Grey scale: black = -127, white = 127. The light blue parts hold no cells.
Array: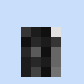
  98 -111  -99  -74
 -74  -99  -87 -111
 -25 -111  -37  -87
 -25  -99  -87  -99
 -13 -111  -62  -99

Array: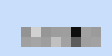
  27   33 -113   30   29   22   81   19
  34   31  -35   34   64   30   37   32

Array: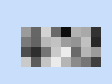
 -77   41   50 -114  -22   83  -25   27
 -88   65   20   29   66   56  -27   -5
  27   54  -21  108   73  -10  -81  -50
 -64   -9   11   53  107   68  -36   74

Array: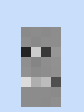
 13  10  12  10
 13  13   9  14
 22 -71  76 -92
 17  14   5  15
 16  13  11  17
-48  60  46  92
 10  12  12  12
 14  11  12  12

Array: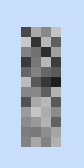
 67   8  41 -54
-32  55 -75  72
 31 -82 -14   2
-66  56  -8 -69
-36 -25   2 -25
-96 -72 -39  59
 49 -33   7   6
-38  56  41 -45
 12  45  69  27
-29  50  25  12
 37  14  -7  -2
 48   2  39   2

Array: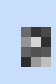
-53 -74 -21
-80  86  21
-39 -46 -28
 62  26 -84
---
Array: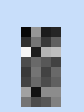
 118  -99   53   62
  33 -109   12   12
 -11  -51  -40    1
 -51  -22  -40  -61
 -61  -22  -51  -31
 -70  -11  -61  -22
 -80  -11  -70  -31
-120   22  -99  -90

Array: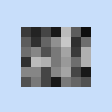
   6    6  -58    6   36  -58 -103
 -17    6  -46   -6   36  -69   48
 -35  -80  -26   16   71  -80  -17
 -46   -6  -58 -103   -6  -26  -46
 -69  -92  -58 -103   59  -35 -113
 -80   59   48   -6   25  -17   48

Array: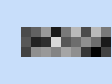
 -40  -93  -82   89  -40  -18   15  -18 -102
 -52  -29   25 -102   -6   58  -52   58   -6
 -61   15   25    4   37   15  -73 -124  -61

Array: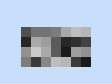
  18   73   41  -36 -101   29   18
  -3  -69    7   62   53  -69 -101
 -48  -12  -12   -3   41   62   53
 -89   41   29  -36  -89  -79  -60

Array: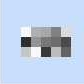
120  48  39   1  91
 70 120 -71  60 -28
-80  19  -8 -18 -52

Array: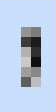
  73 -111
  50  -79
  30    8
  19   -3
 -33   61
 -67 -100

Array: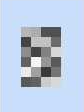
106  32 -70 -11
 54  44 -47 -47
 12 -59   1  87
-29 116  22 -38
-38 -29  75  87
-59  65  65 -20

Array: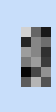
  81  -26 -102
  29    6  -79
  -6   29  -68
 -35   53  -44
 -91    6  -17
-122  -56   18

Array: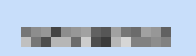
 64  -9 -50  54  54 -20  76 -50 -68  54  86   1   1  13   1
 -9  13  23 -59  13  23  33 -30 -41  33  -9 -20  33  23 -30
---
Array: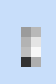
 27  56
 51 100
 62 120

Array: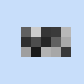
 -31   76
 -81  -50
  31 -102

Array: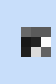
 -23  -37
-104  -94
 -97   91

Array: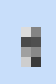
 92   4
-53 -48
 32   8

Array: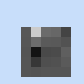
 -40   76
 -41  -19
 -43 -108

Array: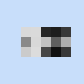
89 90
 9 88
75 92

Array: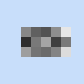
  7 -31
-82  -6
 30 -11

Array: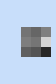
-11 -25
 -1 -10
-32 -43

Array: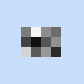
  -2  115
 -60 -111
  85  -36
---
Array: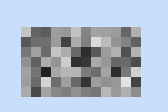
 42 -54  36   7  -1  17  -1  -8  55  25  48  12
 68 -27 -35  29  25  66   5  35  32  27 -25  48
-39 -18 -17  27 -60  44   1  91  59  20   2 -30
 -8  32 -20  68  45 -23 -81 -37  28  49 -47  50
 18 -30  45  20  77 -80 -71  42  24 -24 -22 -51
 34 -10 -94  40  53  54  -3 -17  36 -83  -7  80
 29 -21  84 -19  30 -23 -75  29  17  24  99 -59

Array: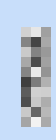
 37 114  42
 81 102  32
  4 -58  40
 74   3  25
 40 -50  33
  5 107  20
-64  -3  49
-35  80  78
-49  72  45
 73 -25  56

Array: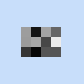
 -74 -121  -42  -42
  29 -107   35  -25
  27   38  -56  108

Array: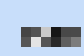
 -41  100  -42  -86  -32   -3
 -58  -44   73 -105  -55  -54

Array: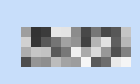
-50  21  14  60  35  29 118 -37 -18 105 117
 30 -76 -68 102 100  12 -55  -8 -55 -40  69
 81 -74 -39 -10  34  19 -62  52  98 -32  55
 45  70  66 -38  -7 112  42  90  24 -48   2

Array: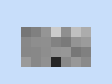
 26   8  17 -89   9  24  10
 -9   0  21  76  15  64  44
  8  14  15   2  -5  20  27
  7   8  14  21  23  -8   0

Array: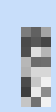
 69 -14 114
 -3 -30  36
-53 -40 -58
-49  94  53
 55 -20 -17
 49  87  87
-52  70 112
-66 106  12

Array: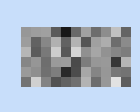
 -12   80    3  -45  -29  -15   51  -18   24   98  -34
  23   29   32  -36 -103  -22   33  -18   13   65  -27
  29  -29    7   49  -29   51  -42   32   45  -18   11
  54  -35   -6   77  -39   84   16   38   18    6   -2
   6   22  -17   26   28  -53   -2   23   25  -73   53
  26   15  -15   -1  -86  -51   39    5   23   -8  -12
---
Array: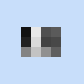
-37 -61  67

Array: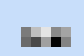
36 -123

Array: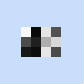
-45   45 -114

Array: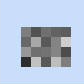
-34   4 -12  65

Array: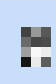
-39 -56  31

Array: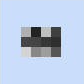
-63 -72   7
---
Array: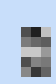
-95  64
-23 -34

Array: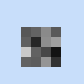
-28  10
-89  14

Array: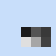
-43 -70
 38 -62

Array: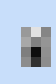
98  5
 1 21

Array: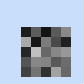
 -34 -107
-105   -3

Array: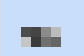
-58  11
-68 -15

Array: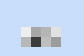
 39  53
-68  62

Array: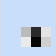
 -85  100
-121   79
